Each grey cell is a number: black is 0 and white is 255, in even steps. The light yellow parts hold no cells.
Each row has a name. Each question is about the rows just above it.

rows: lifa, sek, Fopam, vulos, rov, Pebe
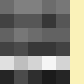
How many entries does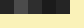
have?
5
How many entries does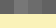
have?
4
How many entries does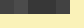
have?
5

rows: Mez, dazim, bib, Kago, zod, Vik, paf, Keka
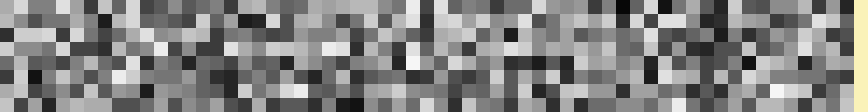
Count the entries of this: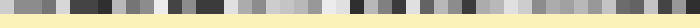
50
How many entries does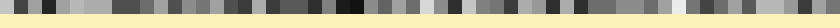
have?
60
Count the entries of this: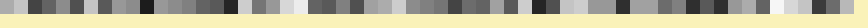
61

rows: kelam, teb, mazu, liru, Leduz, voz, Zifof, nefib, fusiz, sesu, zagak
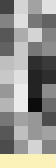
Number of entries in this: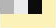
3
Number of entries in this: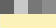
4
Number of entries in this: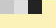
3
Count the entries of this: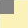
1

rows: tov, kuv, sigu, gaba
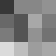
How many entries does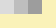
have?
3
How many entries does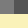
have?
2

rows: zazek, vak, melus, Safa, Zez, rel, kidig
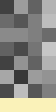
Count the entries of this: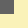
1
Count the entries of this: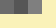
3

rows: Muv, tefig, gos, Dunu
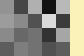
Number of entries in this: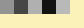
5
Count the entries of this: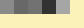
5
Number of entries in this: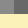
2
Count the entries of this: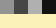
4
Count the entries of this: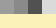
4

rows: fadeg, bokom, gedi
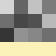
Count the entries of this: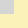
1
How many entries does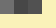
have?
3
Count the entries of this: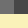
2
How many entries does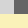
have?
2

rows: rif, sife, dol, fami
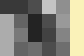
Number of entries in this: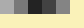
5
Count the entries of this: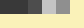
5
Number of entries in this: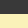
2
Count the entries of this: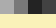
4
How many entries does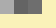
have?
3
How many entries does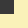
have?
1

